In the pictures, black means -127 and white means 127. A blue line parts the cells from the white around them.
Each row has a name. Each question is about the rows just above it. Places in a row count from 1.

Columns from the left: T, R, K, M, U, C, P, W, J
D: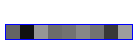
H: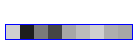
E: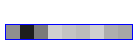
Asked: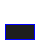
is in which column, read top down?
R
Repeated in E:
[80]
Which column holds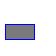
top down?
K
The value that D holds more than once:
[-13]
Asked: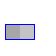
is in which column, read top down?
U
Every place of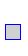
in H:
1 7

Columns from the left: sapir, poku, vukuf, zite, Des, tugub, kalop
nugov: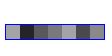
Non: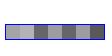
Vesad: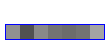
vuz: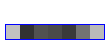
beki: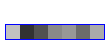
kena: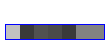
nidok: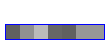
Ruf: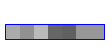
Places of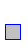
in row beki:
1
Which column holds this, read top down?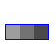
zite
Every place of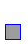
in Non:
4 6
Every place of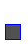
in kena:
3
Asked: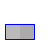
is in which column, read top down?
kalop

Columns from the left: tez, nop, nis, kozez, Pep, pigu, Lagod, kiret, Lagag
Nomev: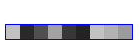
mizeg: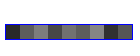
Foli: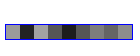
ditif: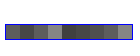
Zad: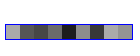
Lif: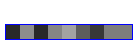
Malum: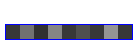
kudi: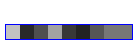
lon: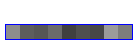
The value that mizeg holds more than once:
[-34]
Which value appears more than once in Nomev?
[66]
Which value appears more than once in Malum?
[-71]
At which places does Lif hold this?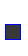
7
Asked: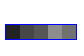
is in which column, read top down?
nop
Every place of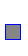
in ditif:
4 9
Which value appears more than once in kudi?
[-8]

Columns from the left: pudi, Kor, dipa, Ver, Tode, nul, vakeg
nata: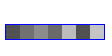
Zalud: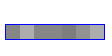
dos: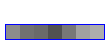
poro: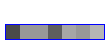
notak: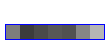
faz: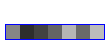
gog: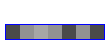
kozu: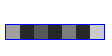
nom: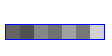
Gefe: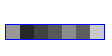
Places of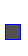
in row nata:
1 6
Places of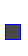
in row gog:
1 5 7
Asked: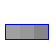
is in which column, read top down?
nul
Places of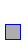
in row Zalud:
2 7
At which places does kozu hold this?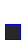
2 4 6
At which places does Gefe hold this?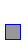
1

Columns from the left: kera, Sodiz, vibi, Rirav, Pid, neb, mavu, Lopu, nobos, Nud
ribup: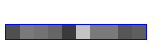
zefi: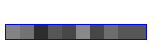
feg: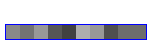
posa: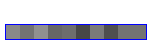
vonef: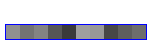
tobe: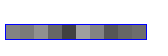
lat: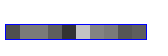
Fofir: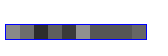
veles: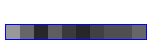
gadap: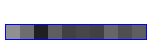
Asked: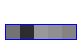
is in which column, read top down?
vibi
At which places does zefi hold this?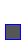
4 9 10

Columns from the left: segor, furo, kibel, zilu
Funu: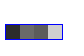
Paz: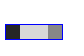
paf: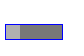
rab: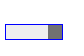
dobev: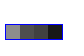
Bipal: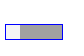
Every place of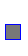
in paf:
2 3 4
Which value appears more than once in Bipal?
[33]
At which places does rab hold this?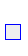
1 2 3
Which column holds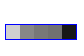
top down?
zilu
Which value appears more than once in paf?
[-7]
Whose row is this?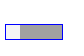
Bipal
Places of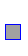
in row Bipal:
2 3 4

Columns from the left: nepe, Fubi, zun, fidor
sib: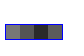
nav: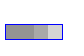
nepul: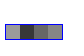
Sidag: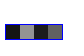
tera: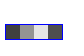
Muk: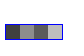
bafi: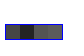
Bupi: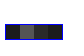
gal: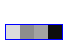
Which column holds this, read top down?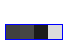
nepe
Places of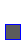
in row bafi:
4
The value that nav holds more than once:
[19]
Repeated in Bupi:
[-99]
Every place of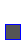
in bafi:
3

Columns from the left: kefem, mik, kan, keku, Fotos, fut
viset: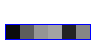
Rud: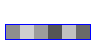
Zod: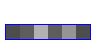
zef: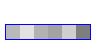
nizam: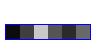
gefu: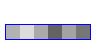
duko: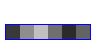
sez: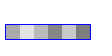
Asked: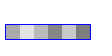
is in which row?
sez
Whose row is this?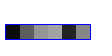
viset
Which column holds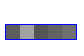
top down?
keku

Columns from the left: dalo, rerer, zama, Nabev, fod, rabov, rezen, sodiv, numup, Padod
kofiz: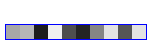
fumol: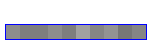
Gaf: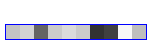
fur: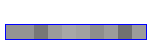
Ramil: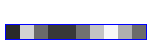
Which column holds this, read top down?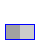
rabov
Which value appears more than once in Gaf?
[75]

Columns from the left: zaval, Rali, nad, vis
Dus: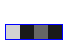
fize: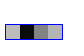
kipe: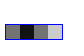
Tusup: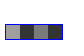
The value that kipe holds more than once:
[-12]
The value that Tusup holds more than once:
[-75]
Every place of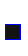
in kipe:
2
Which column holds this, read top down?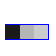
vis
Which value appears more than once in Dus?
[-101]
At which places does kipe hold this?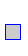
4

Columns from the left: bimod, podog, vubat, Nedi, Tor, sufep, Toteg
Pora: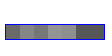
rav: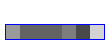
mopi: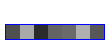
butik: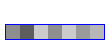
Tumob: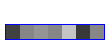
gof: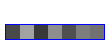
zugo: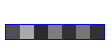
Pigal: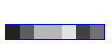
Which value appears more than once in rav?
[-28]
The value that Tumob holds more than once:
[6]
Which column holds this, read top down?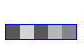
Toteg
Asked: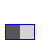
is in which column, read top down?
Toteg
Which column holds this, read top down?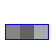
podog

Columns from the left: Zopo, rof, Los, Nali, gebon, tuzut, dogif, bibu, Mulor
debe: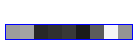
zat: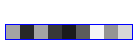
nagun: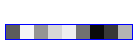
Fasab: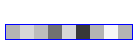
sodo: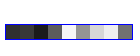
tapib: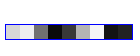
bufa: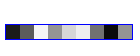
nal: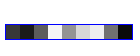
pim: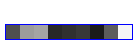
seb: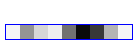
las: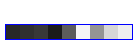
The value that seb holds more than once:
[118]
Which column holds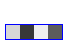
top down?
rof
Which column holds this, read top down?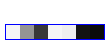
bibu
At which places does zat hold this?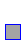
1 3
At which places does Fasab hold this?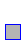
1 7 9
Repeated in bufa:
[20]

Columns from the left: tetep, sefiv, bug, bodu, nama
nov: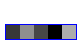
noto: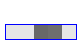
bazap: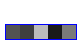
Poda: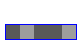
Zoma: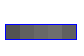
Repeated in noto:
[102]
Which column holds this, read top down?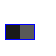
bodu
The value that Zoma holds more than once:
[-31]
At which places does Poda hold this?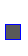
1 3 4
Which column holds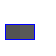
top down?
tetep
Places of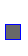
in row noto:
3

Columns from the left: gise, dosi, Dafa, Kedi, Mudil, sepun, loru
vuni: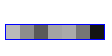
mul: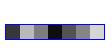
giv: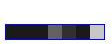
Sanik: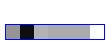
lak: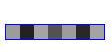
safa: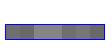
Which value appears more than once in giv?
[-101]
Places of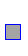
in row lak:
3 7
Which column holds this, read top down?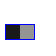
gise
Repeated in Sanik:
[42]
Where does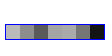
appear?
vuni

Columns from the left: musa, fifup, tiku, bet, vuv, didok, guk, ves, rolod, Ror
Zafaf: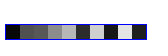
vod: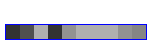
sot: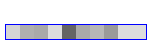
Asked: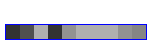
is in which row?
vod
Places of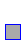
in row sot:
3 6

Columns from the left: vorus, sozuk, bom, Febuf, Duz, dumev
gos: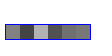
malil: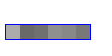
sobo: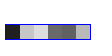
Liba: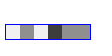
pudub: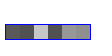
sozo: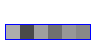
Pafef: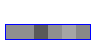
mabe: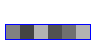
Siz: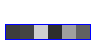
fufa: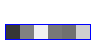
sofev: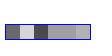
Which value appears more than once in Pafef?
[15]
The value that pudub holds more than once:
[-46]
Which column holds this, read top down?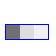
bom
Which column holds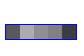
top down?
vorus
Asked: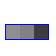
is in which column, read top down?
vorus
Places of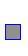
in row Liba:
2 5 6

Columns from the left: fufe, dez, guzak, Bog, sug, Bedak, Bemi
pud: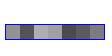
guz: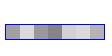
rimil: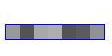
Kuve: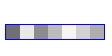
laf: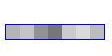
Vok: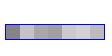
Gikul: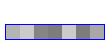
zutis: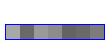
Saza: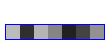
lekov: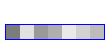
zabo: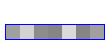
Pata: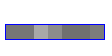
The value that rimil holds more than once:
[-44]
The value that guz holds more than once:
[90]
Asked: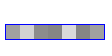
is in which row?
zabo
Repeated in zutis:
[-22]
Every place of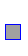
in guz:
1
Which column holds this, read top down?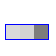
Bedak

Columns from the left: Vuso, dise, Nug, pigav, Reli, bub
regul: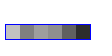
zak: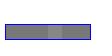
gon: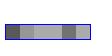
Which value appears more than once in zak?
[-7]
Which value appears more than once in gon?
[43]
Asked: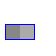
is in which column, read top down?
pigav
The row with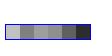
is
regul
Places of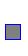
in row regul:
2
